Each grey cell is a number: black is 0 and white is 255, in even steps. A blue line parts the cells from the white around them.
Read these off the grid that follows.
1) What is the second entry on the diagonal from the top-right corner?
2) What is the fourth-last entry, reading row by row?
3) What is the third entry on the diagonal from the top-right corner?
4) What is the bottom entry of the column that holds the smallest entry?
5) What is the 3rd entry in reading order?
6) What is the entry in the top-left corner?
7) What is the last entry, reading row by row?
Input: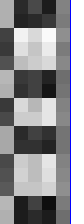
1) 57
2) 28
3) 217
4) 28
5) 73
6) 176
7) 110

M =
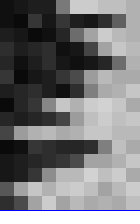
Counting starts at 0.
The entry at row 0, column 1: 23
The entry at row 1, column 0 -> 16
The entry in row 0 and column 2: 30
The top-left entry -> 16
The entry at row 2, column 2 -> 10
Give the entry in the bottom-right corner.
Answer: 191
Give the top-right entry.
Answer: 177
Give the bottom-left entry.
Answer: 46
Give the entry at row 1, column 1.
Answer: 10
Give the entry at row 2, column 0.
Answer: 30

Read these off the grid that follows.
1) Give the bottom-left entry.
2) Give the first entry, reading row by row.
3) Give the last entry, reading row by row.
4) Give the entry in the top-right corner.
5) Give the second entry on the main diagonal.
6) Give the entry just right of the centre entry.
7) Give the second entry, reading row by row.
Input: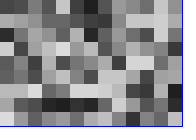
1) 219
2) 70
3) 191
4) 145
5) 160
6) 172
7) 77

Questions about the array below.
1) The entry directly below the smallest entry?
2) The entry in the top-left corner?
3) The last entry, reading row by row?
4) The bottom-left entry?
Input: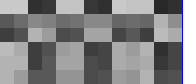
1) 179
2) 201
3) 81
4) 179

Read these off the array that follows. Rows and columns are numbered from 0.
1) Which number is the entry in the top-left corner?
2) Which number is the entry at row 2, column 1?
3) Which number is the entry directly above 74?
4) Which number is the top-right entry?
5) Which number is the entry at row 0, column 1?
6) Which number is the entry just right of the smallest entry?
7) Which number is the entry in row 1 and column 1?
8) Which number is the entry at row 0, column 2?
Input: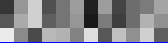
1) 54
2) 138
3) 208
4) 164
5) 150
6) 123
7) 170
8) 208

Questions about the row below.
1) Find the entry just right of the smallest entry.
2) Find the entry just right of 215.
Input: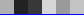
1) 56
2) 154

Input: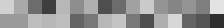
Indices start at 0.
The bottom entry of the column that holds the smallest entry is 47
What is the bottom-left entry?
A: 154
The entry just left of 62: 108
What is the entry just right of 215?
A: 100
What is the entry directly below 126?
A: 84
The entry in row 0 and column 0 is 209
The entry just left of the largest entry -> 126
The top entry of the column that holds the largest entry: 227

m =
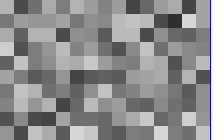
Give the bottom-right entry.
194
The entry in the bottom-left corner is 149
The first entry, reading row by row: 178
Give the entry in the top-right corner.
162
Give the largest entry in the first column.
206
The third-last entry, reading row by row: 125
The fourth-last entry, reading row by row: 214
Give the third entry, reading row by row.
112
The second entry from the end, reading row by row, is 112
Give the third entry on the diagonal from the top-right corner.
104
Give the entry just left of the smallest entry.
75
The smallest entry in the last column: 82
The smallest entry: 47

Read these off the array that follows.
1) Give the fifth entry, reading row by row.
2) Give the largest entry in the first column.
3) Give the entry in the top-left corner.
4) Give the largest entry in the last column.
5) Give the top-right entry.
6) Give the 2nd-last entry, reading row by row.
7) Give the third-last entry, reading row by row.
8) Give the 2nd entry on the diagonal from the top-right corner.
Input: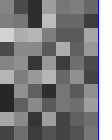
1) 118
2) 210
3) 132
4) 166
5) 104
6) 82
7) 67
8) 104
